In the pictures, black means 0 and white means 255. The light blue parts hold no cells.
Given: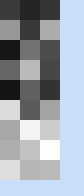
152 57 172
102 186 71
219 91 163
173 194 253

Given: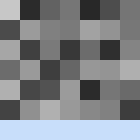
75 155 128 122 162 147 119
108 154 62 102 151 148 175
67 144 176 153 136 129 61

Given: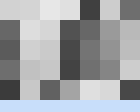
103 221 214 82 103 154 185
110 193 199 67 112 133 205

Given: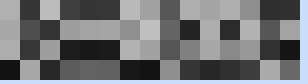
167 78 51 158 163 165 144 191 100 36 174 43 179 86 163
18 167 40 92 98 97 24 19 143 53 39 48 62 171 104

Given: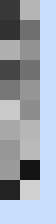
49 111
69 113
201 141
151 186
35 208

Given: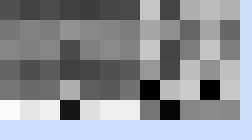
119 129 124 146 135 132 124 166 144 102 163 103
100 79 92 65 70 81 89 151 71 190 145 191
250 229 240 23 222 237 237 116 7 134 139 136
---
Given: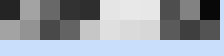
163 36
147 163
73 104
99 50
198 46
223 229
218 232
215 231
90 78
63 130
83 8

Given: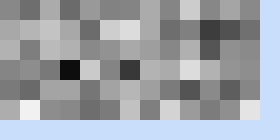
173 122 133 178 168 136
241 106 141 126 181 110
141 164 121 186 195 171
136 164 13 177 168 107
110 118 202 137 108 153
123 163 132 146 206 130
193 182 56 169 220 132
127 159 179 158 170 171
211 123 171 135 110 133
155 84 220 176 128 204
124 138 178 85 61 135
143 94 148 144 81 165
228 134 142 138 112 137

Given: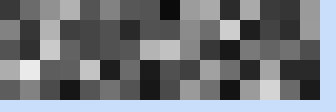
93 173 83 130 57
130 234 48 54 107
75 93 202 179 145
22 95 98 63 178
85 196 69 69 84
114 29 81 81 130
83 107 86 41 87
23 27 180 82 84
74 80 193 79 11
154 64 135 139 156
112 161 55 110 170
19 110 24 206 43
155 37 121 30 170
212 165 100 67 59
106 41 113 45 53
27 41 78 155 154

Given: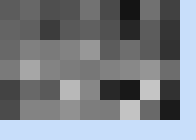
75 67 122 104 100 92
131 104 166 128 96 103
130 90 131 122 60 79
145 184 124 130 89 82
125 135 119 151 96 114
123 40 129 92 81 74
195 24 136 110 38 20
105 197 149 91 92 113
27 49 109 50 53 65

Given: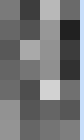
148 146 107 101 88 103 122
102 86 78 117 169 82 61
116 101 210 144 146 151 184
126 87 112 49 60 33 106

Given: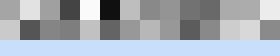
202 165
85 226
133 160
126 68
193 250
100 16
152 190
183 137
152 148
92 114
137 105
205 171
216 172
138 236

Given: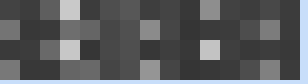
120 58 116 67
56 60 56 61
57 105 58 94
101 199 110 201
105 54 101 60
69 72 71 78
78 79 80 87
149 55 139 62
69 62 70 68
53 56 53 56
56 195 59 142
59 63 60 66
77 57 77 61
128 61 124 72
59 57 59 60

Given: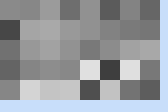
134 100 113 71 138
212 133 152 165 135
196 141 162 169 155
198 136 146 153 110
79 224 121 145 145
194 62 140 130 91
115 223 162 122 131
93 120 168 118 102
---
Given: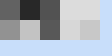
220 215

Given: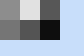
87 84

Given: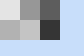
93 196

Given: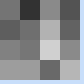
83 178 118 157

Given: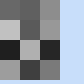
141 90 31

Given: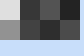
35 46
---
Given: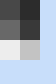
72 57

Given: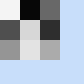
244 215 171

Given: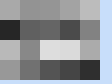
169 96 221 69

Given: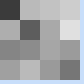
59 93 166 118

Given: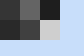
53 64

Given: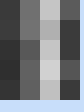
58 114 197 85

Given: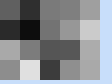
96 13 85 143

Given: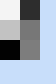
244 119

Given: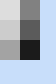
221 91
